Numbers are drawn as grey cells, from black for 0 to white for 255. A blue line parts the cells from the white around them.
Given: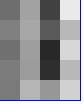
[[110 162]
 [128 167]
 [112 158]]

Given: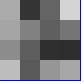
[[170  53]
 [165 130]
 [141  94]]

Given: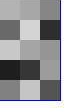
[[179 167]
 [105 212]
 [200 165]]

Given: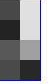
[[ 72 225]
 [ 35 221]
 [ 88 159]]

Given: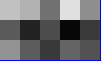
[[193 178]
 [ 90  34]
 [147  92]]

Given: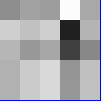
[[141 162]
 [207 193]
 [182 152]]

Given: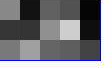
[[136  18]
 [ 54  51]
 [121 159]]

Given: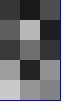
[[ 54  25]
 [ 94 183]
 [ 57 111]]

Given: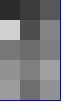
[[ 44  59]
 [208  78]
 [119 108]]
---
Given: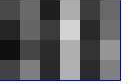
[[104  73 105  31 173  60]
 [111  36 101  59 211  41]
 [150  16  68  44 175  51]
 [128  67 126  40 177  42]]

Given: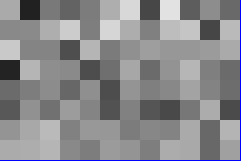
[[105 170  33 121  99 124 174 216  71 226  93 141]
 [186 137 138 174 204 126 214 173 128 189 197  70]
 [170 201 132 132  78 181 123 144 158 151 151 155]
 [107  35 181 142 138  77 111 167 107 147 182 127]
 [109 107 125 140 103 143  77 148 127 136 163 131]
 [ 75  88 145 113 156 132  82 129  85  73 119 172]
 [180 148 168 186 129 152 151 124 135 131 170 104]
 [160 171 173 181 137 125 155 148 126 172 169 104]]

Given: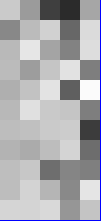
[[166 202 155  63  43]
 [219 136 187 209 103]
 [221 185 230 164 130]
 [126 187 157 197 226]
 [251 175 194 227  95]
 [126 184 224 201 197]
 [ 60 189 192 202 204]
 [109 179 171 189 212]
 [127 190 199 110 133]
 [229 189 211 181 137]
 [196 213 212 217 150]]

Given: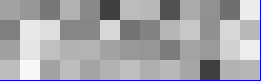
[[236 162 151 120 178 136  64 188 185  80 170 145 111]
 [184 127 232 222 134 134 215 115 131 182 199 144 215]
 [237 160 229 192 178 179 162 152 150 124 163 154 209]
 [182 189 248 162 189 164 178 191 175 185 167  63 178]]

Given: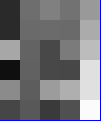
[[153  42 110 128 114]
 [171  42 106 107 106]
 [188 167  99  72 123]
 [224  15  97  72  71]
 [224 139  93 156 175]
 [251  70  88  58  80]]

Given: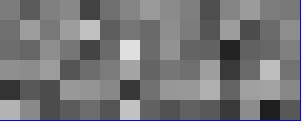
[[120 123  90 128 136  66 111 132 153 138 126  78 132 155 125]
 [141 111 156 120 157 193  93 118 106 141 123  85 157  76 107]
 [128 109 102 141 118  68 106 223 107 146 100  98  35  97 102]
 [114 143 140 156  85 109 123 164 100 118 111 158  57 106 189]
 [136  51  88  76 152 148 135  56 113 151 152 176  99 159 162]
 [ 88 179 137  76  91 108  84 194  97  82  97  89  58 140  30]]

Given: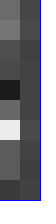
[[ 69 107]
 [ 74 116]
 [ 65  79]
 [ 67  74]
 [ 68  27]
 [ 67 104]
 [ 74 235]
 [ 68  91]
 [ 63  91]
 [ 66  58]]
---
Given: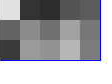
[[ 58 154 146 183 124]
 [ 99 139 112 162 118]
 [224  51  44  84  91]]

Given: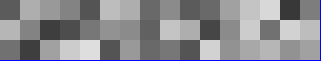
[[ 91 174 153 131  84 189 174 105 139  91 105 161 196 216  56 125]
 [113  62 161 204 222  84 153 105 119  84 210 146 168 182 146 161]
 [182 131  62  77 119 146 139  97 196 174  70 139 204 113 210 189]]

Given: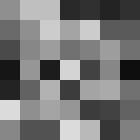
[[ 22 150  28 212  66 135  14]
 [ 35  98 178  60 164 170 113]
 [ 74 135 157 113 128 157 113]
 [106 143 204 164 204  90  90]
 [135  82  82 219 185  54 128]
 [143 191 191  41  48  35  48]
 [219 143 164 150  60  66  98]]

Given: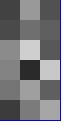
[[ 60 123 166]
 [ 66 153  81]
 [ 74 111  95]
 [117 159  95]
 [131  42 200]
 [139 207  88]]

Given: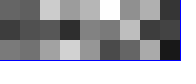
[[ 61  80  87  46 130 122 190  61  67]
 [101  95 204 156 182 254 144 176  53]
 [122 114 162 210 150  74 101 170  24]]

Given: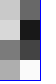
[[123  67]
 [174 250]
 [201 104]
 [216  24]]
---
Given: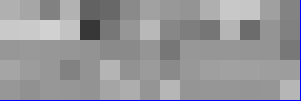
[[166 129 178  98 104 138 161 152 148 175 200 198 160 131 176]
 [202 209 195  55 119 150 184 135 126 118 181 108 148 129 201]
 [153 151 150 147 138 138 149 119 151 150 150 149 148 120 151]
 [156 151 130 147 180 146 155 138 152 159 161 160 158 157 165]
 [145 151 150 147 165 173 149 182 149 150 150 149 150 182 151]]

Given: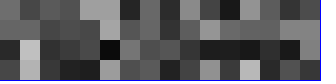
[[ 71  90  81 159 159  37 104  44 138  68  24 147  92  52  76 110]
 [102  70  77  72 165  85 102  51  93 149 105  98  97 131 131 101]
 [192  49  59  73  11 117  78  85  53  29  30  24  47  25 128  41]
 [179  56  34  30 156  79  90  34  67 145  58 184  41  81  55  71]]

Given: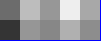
[[189 151 238 168 108]
 [150 135 176 141  52]]

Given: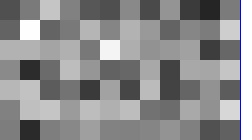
[[122 197 129  87  79 137  74 148  59  37 123  80]
 [254 100 121 181 133 178 153  99 134 124 206  99]
 [178 164 176 120 244 174 146 152 161  61 103 178]
 [ 44 107 189 150  98 103 168  66 168 166 197 138]
 [194  92 115  58 162  70 187  67 101 146  92 183]
 [191 197 155 189 176 189 114 108 169 145 215 129]
 [ 42 126 136 159 130 129 133 147 128  81  97 125]]

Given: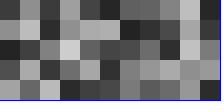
[[143  59 159  68  38  96  99 131 190  39  60]
 [188  45 144 171 175  35  50  74 166  57 143]
 [ 64 129 205  97  69  75 108  47 193 123  36]
 [170  56 110 167  49 127 150 170 143 153  79]
 [103 186  43  64  72 122  91 107 151  44 163]]

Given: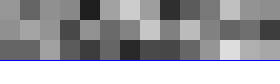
[[100 144 136  30 162 204 158  47  91 120 192 147 142 150]
 [164 148  72 145 106 130 198 128 187 129 101 111  61 144]
 [100 161  91  60 101  40  73  71 102 149 221 175 167 100]]
